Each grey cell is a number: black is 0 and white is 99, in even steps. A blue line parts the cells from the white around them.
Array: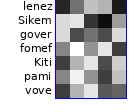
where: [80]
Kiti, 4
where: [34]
vove, 3
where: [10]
lenez, 4
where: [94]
pami, 1
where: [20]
Sikem, 2

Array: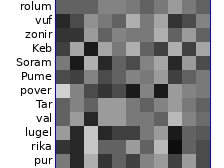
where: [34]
lugel, 10
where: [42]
val, 10
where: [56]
vuf, 2

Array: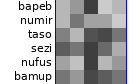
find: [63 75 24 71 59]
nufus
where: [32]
taso, 2
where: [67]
sezi, 4
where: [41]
sezi, 3
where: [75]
nufus, 1

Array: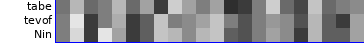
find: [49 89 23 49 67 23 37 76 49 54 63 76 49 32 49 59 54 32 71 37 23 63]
tevof
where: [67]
tevof, 4
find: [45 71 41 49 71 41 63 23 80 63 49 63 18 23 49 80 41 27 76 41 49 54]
tabe
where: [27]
tabe, 17
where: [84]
Nin, 1
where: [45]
tabe, 0
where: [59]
tevof, 15

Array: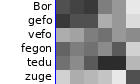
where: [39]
fegon, 0
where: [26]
Bor, 1

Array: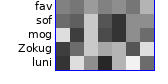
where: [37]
sof, 1
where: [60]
fav, 2

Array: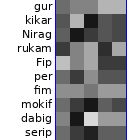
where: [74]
Fip, 0
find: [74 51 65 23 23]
Fip
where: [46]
fim, 2
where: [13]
serip, 2

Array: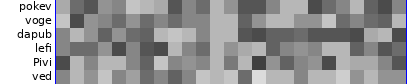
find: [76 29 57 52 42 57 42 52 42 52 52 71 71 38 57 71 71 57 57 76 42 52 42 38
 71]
voge
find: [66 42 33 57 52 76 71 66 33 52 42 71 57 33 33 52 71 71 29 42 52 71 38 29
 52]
pokev
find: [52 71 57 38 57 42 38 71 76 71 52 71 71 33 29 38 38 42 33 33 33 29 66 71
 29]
dapub
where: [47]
Pivi, 12
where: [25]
Pivi, 14
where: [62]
ved, 5

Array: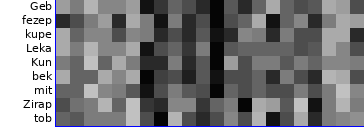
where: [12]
bek, 9
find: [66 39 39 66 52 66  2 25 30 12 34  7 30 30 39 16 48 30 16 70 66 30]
bek
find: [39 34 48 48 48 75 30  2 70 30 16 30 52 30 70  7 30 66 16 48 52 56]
tob
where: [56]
tob, 21
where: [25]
bek, 7
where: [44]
Zirap, 1

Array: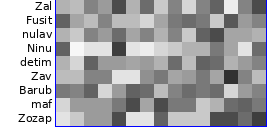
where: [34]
Fusit, 12
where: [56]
Zav, 6

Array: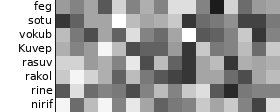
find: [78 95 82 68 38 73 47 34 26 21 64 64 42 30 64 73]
rakol
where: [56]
sotu, 12

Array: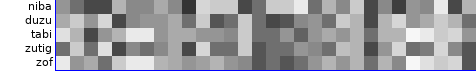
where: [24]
niba, 24
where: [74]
zutig, 20
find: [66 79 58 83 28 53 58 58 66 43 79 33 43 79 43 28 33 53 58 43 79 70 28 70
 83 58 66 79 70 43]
duzu
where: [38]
tabi, 17
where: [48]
zutig, 26
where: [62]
zof, 10

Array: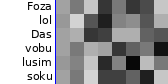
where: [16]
lusim, 3
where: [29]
Foza, 6
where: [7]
vobu, 7
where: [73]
lusim, 6
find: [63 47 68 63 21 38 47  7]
vobu
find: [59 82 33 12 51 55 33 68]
lol

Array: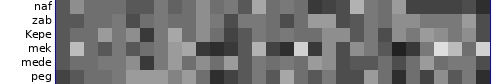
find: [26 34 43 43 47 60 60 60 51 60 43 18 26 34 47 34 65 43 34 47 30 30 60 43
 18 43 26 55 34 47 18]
peg
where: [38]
naf, 8
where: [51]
peg, 8

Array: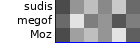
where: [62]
Moz, 1
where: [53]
sudis, 3

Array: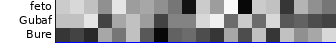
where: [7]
feto, 9
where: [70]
feto, 17

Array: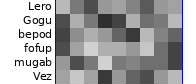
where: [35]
Lero, 6
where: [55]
bepod, 1

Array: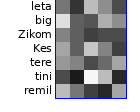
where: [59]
tere, 0
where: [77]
Kes, 2
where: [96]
tini, 2
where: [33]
big, 2
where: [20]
leta, 1
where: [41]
tere, 3
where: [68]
big, 3

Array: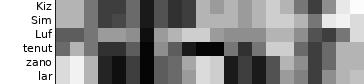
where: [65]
zano, 9
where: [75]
lar, 21
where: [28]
Sim, 4
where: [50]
lar, 17

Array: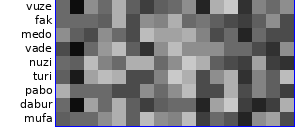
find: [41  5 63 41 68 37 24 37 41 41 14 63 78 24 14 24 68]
dabur
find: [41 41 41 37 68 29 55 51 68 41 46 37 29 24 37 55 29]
fak
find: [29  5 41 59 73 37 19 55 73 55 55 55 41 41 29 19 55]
vade
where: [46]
fak, 10
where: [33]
mufa, 12
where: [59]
vade, 3

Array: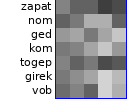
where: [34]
togep, 4
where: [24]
zapat, 3
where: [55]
girek, 1
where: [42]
vob, 0

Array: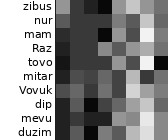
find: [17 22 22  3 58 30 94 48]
mam
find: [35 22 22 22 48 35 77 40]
nur
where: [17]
mam, 0
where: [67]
Raz, 6
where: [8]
tovo, 0

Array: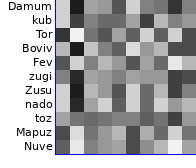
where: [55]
Nuve, 6
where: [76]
Boviv, 2
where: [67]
Mapuz, 6

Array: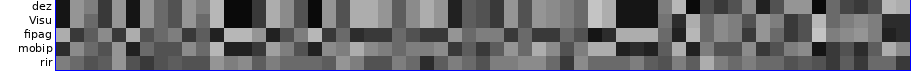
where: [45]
Visu, 43
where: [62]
mobip, 15
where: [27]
dez, 56

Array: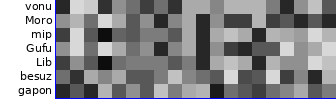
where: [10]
gapon, 11
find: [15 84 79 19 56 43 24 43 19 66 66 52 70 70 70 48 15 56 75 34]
vonu
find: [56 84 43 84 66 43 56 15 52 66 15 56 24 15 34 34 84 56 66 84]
Gufu
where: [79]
vonu, 2
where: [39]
mip, 4
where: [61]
mip, 17
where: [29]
besuz, 13

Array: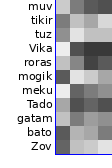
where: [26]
roras, 2
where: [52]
roras, 1
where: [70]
bato, 1

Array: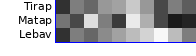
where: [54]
Lebav, 3
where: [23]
Matap, 4

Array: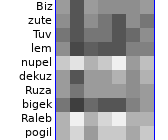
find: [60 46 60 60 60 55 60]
Ruza
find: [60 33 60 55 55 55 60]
Biz
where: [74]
nupel, 6
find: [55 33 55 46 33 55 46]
zute
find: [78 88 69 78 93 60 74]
nupel
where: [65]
pogil, 5
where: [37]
lem, 2

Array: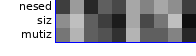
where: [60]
nesed, 1
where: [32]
mutiz, 3
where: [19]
mutiz, 4
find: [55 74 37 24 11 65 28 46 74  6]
siz

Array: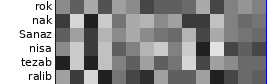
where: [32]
rok, 3
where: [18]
ralib, 6
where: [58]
rok, 13

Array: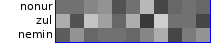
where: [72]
nonur, 6
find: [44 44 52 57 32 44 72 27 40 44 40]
nonur
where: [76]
zul, 2
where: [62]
zul, 3
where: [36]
nemin, 0
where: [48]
nemin, 9

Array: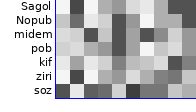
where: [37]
soz, 2
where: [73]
kif, 5

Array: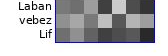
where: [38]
Lif, 2
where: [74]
vebez, 3

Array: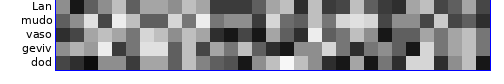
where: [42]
mudo, 16
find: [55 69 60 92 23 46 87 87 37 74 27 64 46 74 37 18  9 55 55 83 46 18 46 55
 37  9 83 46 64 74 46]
geviv
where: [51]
dod, 10
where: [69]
geviv, 1
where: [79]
mudo, 27
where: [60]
geviv, 2
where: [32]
dod, 12

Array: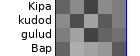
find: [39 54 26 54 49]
Kipa
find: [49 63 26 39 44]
gulud
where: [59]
Bap, 3
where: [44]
gulud, 4
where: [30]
kudod, 1

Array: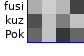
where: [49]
kuz, 2
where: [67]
fusi, 0
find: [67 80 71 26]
fusi
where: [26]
fusi, 3
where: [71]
fusi, 2

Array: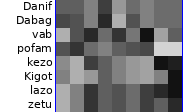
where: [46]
vab, 5
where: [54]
kezo, 0
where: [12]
kezo, 8

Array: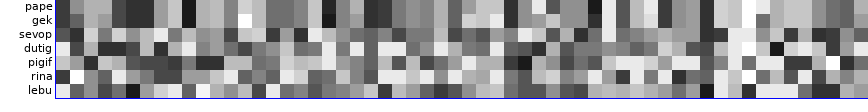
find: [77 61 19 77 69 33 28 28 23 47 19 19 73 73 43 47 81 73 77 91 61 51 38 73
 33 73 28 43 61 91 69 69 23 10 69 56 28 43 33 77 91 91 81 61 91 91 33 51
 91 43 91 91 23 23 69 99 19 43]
pigif
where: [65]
rina, 30
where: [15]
pape, 19
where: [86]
gek, 42
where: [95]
lebu, 10

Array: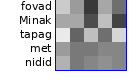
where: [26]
Minak, 4
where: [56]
nidid, 3
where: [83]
tapag, 4
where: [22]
fovad, 2
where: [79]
fovad, 0

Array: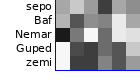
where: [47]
Nemar, 1
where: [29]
Guped, 1
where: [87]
Nemar, 5

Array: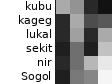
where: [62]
lukal, 1
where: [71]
nir, 2
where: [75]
sekit, 3
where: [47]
Sogol, 1
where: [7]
kubu, 3
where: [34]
kageg, 3
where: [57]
kubu, 1

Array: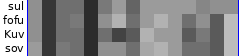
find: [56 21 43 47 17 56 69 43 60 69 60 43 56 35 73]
fofu
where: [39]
sul, 7
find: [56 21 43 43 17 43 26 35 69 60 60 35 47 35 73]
Kuv
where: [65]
sov, 8
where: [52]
sul, 12

